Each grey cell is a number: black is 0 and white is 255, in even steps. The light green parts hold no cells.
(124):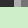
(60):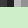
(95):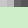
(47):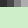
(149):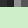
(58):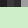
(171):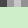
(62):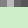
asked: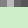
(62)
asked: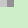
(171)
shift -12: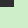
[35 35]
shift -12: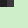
[21 47]

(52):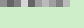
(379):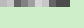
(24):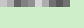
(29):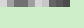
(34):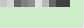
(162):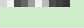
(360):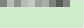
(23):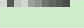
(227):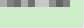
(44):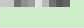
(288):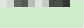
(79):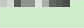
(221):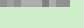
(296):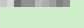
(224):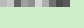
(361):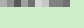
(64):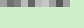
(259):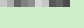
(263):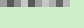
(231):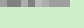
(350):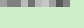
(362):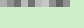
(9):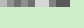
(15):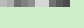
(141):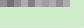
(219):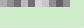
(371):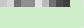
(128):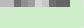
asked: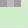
(52)
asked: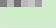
(350)
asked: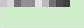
(371)
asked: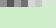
(361)
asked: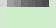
(23)
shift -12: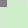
[117]
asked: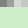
(379)

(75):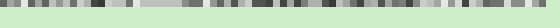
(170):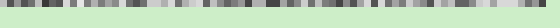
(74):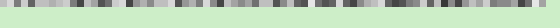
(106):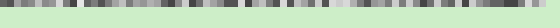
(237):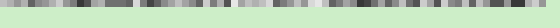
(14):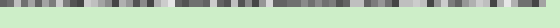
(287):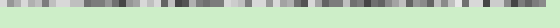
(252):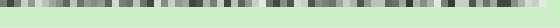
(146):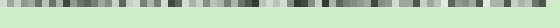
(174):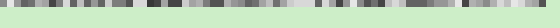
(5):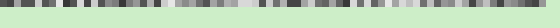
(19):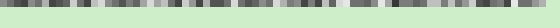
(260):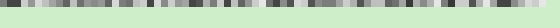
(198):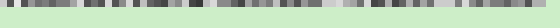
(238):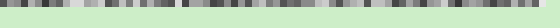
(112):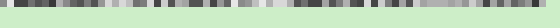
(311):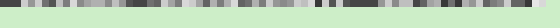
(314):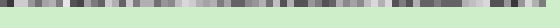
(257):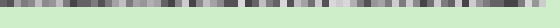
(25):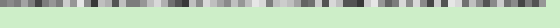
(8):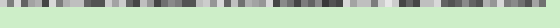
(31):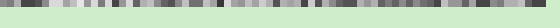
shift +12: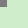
[136]
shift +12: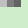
[203 136 111]
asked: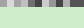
(19)
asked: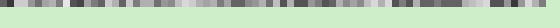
(314)

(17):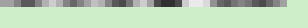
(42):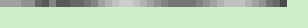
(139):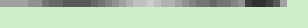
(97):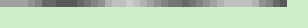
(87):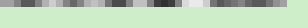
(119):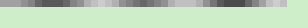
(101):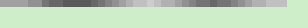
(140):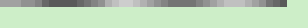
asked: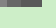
(97)
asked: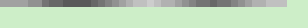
(101)

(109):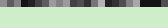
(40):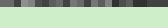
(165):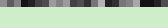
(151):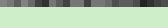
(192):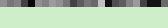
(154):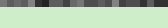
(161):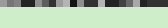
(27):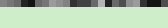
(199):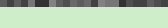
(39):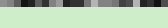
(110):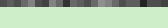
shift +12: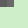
[105 117]
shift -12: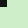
[7]
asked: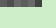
(199)
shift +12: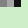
[142 180  31]
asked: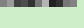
(165)

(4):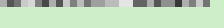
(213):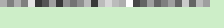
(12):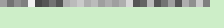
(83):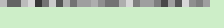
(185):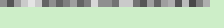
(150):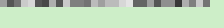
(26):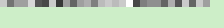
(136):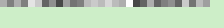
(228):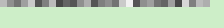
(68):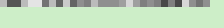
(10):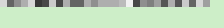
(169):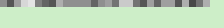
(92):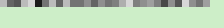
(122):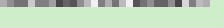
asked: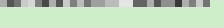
(4)
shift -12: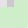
[216 190]

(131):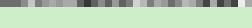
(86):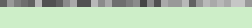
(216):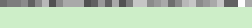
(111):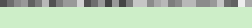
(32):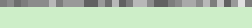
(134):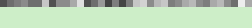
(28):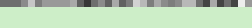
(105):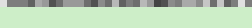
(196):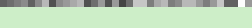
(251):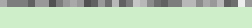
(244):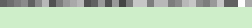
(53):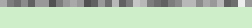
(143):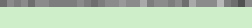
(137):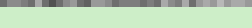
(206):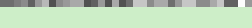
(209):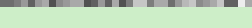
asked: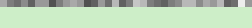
(53)
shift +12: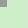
[165]
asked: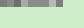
(143)

